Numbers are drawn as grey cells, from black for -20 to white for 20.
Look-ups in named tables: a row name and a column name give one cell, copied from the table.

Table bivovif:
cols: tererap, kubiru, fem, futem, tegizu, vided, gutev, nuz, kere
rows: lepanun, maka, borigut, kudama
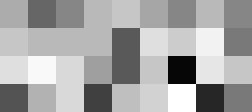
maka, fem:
9
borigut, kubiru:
19
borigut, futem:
5
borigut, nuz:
16
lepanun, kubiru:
-4
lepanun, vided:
6
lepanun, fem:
1
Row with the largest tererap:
borigut

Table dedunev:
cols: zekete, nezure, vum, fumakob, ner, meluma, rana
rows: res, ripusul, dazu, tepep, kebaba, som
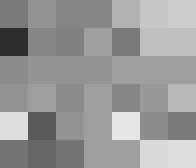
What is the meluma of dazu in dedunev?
5
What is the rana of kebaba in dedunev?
-1
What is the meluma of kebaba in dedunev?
2
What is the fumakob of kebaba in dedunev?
5
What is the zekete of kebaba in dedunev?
15
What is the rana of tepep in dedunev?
9
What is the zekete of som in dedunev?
-2
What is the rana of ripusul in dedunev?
10
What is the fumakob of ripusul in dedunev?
5

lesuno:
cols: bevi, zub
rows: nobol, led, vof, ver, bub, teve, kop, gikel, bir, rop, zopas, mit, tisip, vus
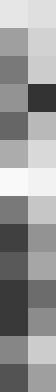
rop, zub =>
6
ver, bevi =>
3
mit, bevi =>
-11
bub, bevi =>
-4
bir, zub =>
3
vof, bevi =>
-1

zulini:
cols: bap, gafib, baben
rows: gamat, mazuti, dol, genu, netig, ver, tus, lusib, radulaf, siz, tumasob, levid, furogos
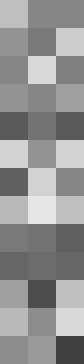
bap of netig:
-6
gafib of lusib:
16
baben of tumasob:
10
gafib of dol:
14
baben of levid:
14
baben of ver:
13
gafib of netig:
-2
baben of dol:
0
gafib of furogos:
4
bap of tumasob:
5
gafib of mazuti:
-1
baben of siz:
-4
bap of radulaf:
-1

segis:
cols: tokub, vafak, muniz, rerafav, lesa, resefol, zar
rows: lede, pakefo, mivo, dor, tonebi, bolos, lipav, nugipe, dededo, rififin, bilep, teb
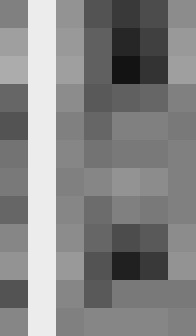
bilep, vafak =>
17
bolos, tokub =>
-2
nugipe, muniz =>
1
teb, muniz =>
0
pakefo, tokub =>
5
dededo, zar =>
2
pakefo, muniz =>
4

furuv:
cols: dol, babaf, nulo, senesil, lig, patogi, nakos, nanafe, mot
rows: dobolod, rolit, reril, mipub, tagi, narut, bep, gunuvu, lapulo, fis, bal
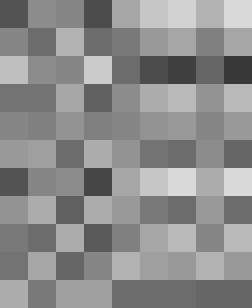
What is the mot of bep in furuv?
14
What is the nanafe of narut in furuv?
2
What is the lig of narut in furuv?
3
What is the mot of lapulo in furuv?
9
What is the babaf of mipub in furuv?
-2
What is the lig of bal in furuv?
-3
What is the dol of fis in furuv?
-2
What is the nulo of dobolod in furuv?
1
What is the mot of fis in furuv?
4
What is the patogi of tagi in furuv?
3
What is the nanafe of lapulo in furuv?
1
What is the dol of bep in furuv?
-7
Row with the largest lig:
fis

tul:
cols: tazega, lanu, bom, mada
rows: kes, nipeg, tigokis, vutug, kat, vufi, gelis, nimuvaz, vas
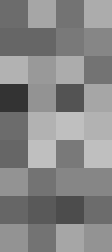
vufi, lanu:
10
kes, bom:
-2
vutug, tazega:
-12
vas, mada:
3
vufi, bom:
-1
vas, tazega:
3
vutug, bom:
-7
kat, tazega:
-3
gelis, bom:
1
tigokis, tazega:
8
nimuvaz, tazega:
-4
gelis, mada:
1
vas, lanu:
-2
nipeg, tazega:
-4
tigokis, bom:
7
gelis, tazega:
3
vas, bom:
6
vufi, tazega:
-4
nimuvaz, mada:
-3
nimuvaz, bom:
-8
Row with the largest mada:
vufi

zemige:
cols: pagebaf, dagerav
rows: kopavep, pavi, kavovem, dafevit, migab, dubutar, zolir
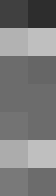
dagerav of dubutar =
10
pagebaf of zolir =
-1
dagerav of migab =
-3
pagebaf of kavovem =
-3
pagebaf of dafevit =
-3
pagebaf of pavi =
8
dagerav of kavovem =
-4
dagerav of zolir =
-3
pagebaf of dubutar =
7
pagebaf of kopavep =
-10
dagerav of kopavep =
-13
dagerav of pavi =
10
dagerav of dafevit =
-3
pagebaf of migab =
-2
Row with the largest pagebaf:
pavi

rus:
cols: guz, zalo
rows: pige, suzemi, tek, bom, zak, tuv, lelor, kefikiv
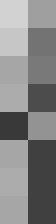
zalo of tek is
-1
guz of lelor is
7
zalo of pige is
5
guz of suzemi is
11
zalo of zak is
3
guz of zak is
-11
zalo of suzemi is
-2
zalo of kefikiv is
-10
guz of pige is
13
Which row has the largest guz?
pige

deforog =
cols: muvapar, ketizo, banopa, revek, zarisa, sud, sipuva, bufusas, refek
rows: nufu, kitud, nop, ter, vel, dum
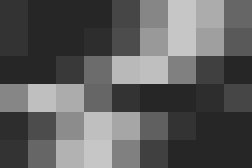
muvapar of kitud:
-12
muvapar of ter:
1
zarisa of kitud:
-8
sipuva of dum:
-14
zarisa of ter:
-12
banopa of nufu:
-14
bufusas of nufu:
7
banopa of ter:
7
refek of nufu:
-4
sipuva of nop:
0
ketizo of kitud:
-14
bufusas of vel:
-14
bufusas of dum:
-14
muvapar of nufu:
-12

